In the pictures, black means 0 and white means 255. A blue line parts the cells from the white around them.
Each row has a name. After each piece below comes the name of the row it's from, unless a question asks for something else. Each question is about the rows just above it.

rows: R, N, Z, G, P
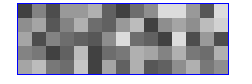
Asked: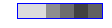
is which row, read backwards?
R
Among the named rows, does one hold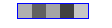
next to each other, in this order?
no
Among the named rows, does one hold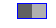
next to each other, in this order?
yes

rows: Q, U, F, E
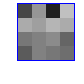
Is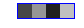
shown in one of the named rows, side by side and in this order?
yes
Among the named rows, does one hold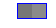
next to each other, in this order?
no
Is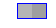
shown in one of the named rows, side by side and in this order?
no
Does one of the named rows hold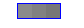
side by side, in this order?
no

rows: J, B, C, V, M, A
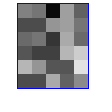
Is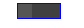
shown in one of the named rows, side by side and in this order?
yes
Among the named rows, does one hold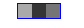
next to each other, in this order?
no
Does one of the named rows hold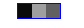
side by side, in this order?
yes
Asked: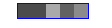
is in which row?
A

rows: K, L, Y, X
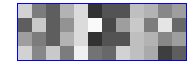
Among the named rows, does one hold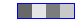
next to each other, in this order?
no
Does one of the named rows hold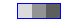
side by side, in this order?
no

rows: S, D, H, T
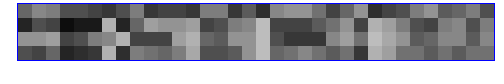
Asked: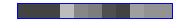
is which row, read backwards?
D
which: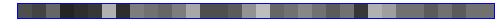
T
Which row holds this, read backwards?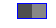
D

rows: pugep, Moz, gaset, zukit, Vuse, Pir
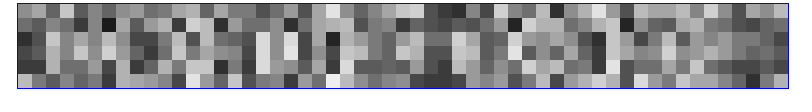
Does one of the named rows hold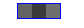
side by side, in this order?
yes
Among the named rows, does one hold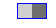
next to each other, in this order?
no
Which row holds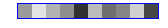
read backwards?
pugep

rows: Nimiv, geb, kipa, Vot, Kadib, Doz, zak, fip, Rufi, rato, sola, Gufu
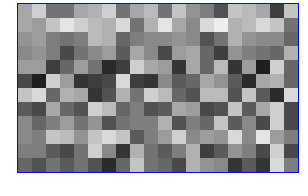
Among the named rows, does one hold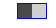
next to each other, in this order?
yes
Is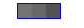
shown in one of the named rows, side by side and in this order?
no
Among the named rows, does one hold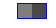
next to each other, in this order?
yes

